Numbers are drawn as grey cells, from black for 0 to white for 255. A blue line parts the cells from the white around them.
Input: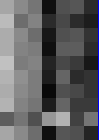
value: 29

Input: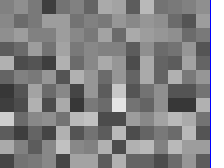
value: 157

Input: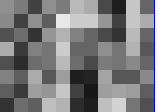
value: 171

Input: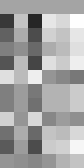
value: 254

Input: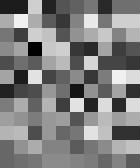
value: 207
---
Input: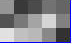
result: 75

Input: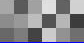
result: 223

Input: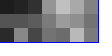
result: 192

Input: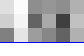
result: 150

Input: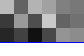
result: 161

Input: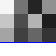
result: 116

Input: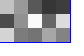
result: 88

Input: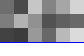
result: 132

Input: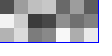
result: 105

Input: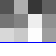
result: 174
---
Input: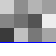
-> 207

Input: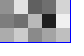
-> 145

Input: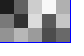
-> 29

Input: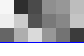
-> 246

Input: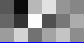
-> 88

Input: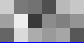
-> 205
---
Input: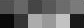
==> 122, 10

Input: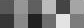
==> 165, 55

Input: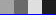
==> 30, 164

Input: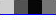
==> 117, 207

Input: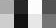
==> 83, 206

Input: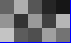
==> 22, 196

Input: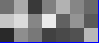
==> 105, 41
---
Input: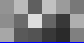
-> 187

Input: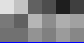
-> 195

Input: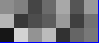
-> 128

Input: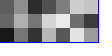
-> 142

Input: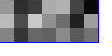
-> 47

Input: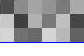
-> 140

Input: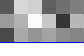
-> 215

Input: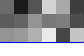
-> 26

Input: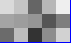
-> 196

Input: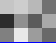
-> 205
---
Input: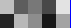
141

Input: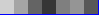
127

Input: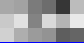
147

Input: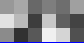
240

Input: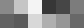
175

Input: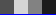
213

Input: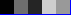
37

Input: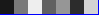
150
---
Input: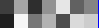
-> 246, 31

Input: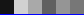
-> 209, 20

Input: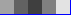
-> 227, 63

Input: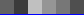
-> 192, 59

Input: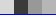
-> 216, 58

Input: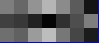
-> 189, 5

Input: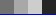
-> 205, 37

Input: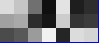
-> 241, 15

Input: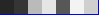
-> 243, 38
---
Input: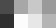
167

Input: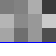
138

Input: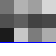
95

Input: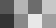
180

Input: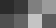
57

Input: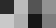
187

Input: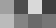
77

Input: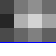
176

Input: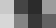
69
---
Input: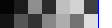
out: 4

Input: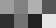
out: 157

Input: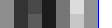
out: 141

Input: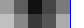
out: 157

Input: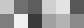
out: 200

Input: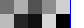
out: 113

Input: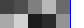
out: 65

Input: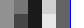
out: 145

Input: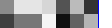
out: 139
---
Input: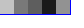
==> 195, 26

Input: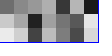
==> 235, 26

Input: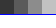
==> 194, 54

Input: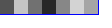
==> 211, 39

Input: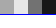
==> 231, 24

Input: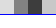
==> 221, 61

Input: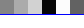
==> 252, 6
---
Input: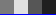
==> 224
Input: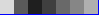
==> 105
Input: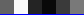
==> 9
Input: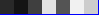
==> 84
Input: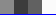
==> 60
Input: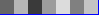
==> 220
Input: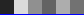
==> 99
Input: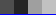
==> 37
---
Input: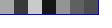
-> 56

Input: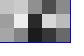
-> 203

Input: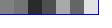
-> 115

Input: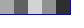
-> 96

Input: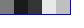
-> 26

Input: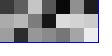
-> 94

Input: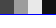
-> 157

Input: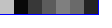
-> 8

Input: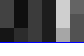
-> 15
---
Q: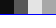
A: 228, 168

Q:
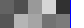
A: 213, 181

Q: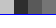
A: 196, 117

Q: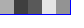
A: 229, 174

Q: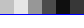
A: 230, 194

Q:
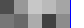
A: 199, 186

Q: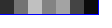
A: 192, 163

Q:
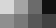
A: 215, 164

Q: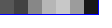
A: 200, 182
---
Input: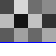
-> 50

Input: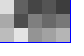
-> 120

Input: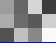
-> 207

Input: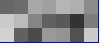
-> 125

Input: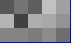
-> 147

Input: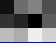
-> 93

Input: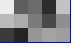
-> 142

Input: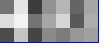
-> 173
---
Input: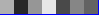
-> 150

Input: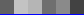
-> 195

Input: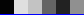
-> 223

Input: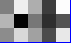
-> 140

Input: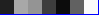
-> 148

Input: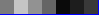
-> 146
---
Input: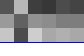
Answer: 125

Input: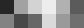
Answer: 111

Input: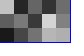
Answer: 129

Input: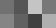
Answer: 175

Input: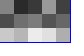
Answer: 103

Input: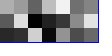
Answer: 227
